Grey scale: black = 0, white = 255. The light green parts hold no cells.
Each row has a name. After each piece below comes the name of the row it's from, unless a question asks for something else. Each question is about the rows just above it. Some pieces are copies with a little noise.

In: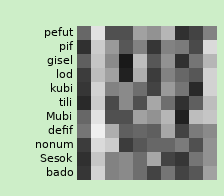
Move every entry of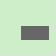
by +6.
[109, 109]
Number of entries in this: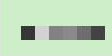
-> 6
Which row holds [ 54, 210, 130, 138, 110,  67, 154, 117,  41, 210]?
kubi
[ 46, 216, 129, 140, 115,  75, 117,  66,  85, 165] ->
bado
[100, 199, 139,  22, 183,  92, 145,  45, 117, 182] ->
gisel
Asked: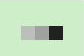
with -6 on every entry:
[183, 155,  27]
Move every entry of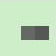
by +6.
[109,  93]

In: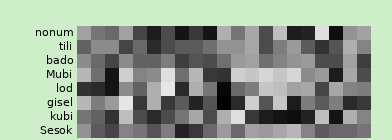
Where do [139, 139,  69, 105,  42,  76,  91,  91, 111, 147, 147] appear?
tili
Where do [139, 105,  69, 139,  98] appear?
bado
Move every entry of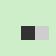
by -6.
[ 44, 200]
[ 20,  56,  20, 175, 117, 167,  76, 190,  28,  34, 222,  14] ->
nonum
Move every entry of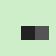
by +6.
[40, 90]
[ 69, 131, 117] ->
Sesok
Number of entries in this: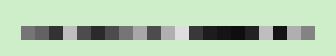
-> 21

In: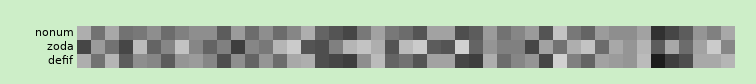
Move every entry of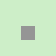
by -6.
[143]
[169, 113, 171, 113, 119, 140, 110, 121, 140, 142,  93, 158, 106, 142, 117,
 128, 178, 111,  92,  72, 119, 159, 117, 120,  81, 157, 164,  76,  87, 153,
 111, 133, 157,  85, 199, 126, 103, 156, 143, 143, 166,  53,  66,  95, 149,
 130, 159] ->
nonum

